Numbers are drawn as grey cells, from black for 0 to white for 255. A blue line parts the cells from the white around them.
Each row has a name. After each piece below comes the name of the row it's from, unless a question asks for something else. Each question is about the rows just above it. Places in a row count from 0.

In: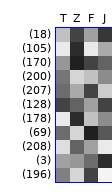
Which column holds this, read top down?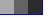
Z
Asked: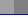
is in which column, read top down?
T
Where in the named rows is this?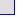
(208), 0
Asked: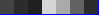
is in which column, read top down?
Z
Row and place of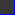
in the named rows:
(18), 3

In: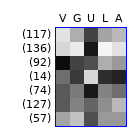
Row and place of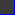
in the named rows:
(14), 1
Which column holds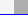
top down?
L
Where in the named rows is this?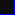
(92), 0

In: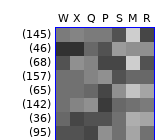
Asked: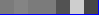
(145)
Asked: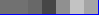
(65)
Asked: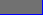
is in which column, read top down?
W
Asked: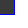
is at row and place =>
(142), 3
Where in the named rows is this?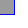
(46), 4

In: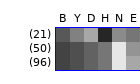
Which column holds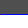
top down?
Y
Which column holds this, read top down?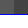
B

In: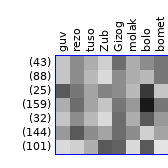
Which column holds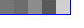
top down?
rezo
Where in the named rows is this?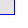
(101), 7
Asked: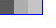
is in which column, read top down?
guv
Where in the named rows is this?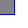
(25), 3
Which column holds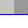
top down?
guv
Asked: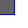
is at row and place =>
(101), 4
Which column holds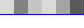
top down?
Zub

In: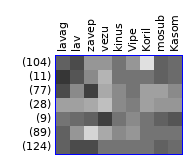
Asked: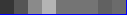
(11)
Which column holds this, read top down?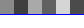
zavep
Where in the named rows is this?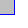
(28), 3
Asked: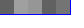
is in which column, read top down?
mosub
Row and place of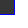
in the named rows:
(11), 0
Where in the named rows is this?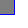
(28), 5
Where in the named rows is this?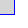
(89), 2

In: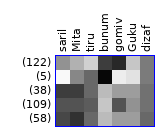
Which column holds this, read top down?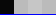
bunum
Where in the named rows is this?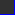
(58), 1
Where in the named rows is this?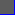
(109), 2
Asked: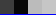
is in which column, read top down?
bunum
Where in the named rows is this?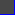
(58), 0

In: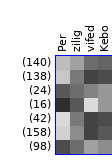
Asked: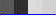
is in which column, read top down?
Per
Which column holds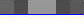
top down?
Kebo
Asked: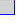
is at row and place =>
(158), 0
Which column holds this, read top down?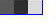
Per
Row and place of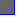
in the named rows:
(140), 3
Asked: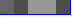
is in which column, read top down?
Kebo
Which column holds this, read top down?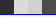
Per

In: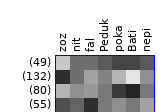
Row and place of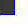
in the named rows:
(80), 4
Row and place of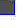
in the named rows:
(55), 0
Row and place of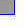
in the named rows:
(80), 2
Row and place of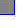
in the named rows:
(132), 3

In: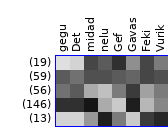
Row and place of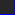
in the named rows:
(13), 7
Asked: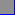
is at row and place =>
(19), 5
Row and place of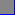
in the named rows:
(146), 7
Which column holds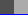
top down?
midad
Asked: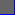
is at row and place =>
(59), 5
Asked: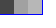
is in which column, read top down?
Feki
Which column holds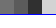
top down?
Det

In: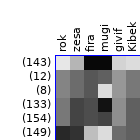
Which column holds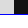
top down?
mugi
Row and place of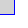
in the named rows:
(143), 4

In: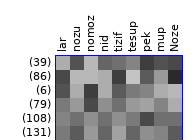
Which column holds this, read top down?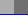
Noze
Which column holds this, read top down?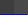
nomoz

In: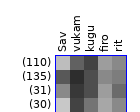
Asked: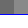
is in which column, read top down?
rit
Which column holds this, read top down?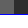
vukam
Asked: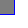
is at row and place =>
(135), 4

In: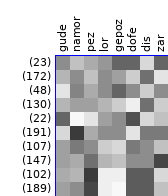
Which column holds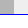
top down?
lor
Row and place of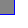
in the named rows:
(48), 1
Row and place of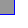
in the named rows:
(23), 3
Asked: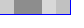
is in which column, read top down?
gepoz
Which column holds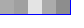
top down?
pez

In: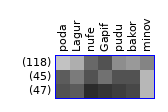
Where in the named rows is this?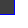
(47), 4
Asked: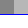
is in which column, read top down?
minov
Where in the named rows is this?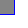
(118), 6
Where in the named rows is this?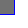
(45), 3
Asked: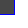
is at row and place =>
(47), 5
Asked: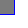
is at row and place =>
(45), 1

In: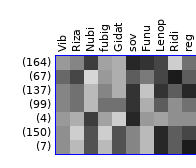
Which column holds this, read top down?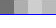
Riza
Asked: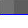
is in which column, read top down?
reg
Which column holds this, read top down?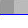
Funu
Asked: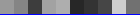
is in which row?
(164)
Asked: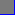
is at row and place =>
(67), 6
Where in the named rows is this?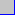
(137), 6

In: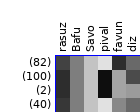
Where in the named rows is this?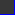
(40), 0
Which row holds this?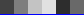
(82)

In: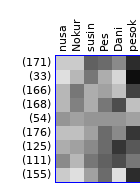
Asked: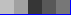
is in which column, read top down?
pesok
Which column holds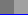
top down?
susin
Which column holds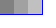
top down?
Nokur
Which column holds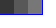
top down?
pesok
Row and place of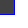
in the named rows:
(166), 5
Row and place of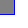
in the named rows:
(168), 1
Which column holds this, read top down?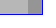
nusa

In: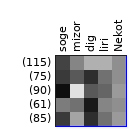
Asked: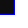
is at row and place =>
(90), 0
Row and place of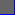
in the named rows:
(90), 3
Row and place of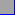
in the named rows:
(85), 1
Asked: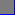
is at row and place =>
(61), 0

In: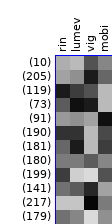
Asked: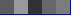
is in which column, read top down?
rin
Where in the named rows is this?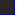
(141), 2
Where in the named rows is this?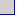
(199), 1
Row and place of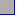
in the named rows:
(10), 0

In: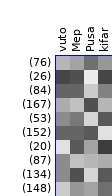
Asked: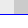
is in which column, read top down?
Pusa
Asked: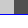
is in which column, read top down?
Pusa

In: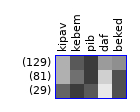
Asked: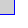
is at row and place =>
(81), 3
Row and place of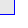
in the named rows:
(29), 3
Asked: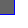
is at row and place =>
(29), 0
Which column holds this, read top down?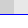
daf
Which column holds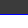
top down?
pib
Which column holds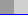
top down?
daf
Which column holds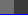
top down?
kebem

